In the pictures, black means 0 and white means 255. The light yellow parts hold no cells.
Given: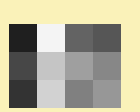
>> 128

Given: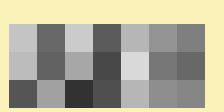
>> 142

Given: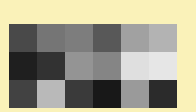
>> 154

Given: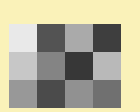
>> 145

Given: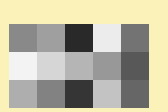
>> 195

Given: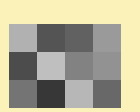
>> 183

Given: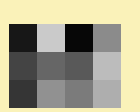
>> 123
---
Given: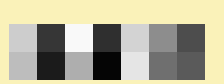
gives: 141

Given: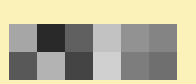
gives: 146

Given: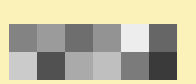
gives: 237

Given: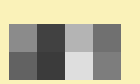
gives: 180

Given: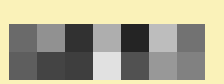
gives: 189

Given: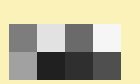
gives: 106

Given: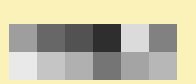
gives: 219

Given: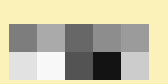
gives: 141
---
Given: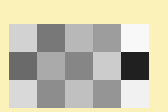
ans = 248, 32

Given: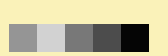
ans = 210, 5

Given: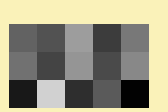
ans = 209, 2

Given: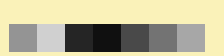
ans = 208, 16

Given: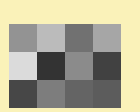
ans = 219, 51

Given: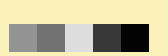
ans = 221, 3

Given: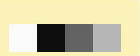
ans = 250, 14

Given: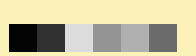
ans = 220, 4
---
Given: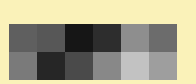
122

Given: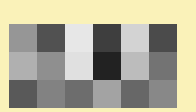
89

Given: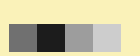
112

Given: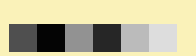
79

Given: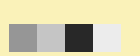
150

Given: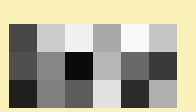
31

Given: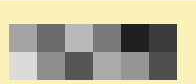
219
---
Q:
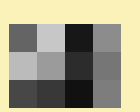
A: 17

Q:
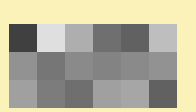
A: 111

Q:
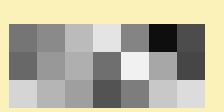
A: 159

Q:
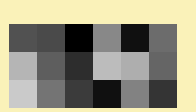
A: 59

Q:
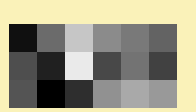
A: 46

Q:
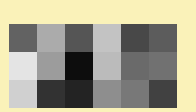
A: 35

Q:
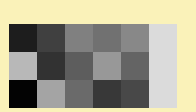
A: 106

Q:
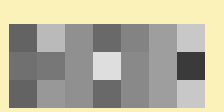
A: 144
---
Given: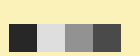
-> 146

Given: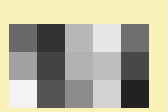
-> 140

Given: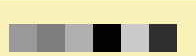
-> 175

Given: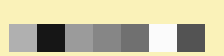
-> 155

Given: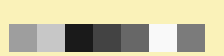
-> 26

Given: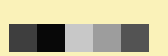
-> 200
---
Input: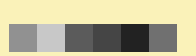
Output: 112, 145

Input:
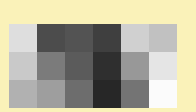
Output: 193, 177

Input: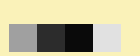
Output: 225, 160

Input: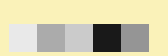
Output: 149, 233

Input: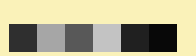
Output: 8, 47

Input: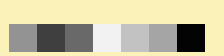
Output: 3, 147

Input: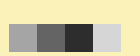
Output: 214, 165

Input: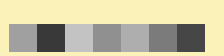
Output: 70, 160

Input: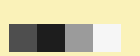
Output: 246, 78

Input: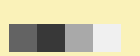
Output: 240, 99
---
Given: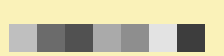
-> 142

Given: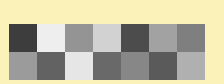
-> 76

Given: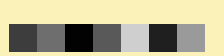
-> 207

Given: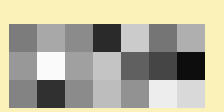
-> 203

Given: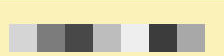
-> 238

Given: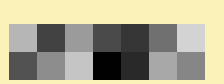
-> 54

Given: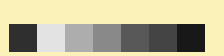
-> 88
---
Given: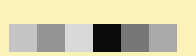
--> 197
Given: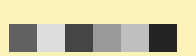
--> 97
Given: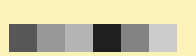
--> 87
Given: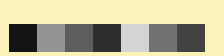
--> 20
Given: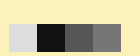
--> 221
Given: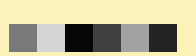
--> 121
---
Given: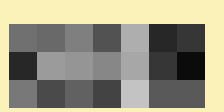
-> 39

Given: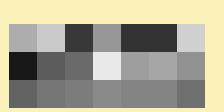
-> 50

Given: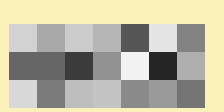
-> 229

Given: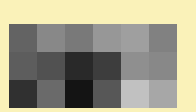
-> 159

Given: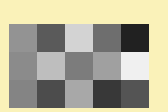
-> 110

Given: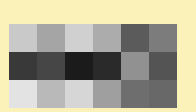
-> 91
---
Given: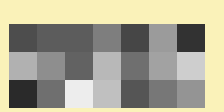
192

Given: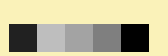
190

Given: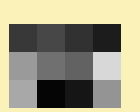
168

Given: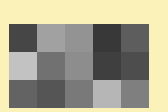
85

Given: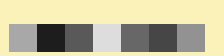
221

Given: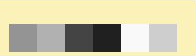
68
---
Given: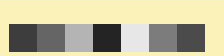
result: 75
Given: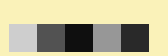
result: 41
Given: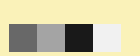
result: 241
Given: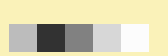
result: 252
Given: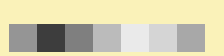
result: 168
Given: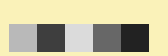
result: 34
